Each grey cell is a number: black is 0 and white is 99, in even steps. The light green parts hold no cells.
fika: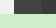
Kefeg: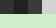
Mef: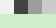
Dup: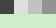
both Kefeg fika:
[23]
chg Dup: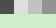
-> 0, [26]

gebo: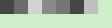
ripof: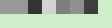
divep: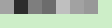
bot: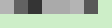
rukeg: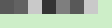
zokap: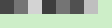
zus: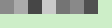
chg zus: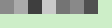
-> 2, [27]
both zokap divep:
[74]
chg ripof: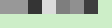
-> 3, [82]
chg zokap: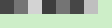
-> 5, [31]
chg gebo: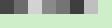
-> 5, [27]

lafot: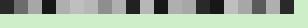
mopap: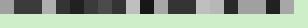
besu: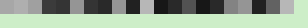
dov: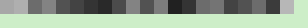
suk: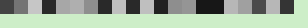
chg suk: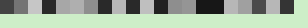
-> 8, [74]
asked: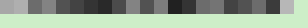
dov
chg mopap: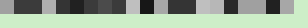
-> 8, [20]
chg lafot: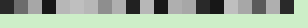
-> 4, [68]

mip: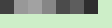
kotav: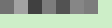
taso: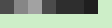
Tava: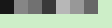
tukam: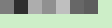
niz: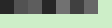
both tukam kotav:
[48]
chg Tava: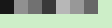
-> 1, [52]
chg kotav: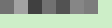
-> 3, [48]
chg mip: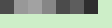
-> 0, [25]
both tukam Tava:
[40]
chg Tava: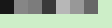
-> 2, [44]
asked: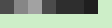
taso

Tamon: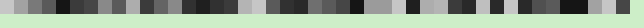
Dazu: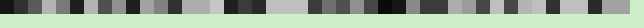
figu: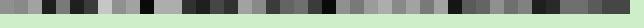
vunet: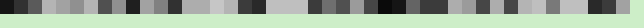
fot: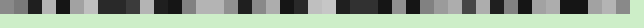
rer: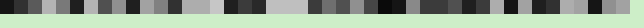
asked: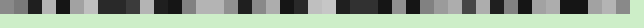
fot
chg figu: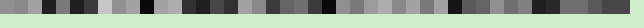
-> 11, [67]
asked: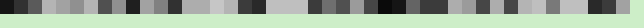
vunet

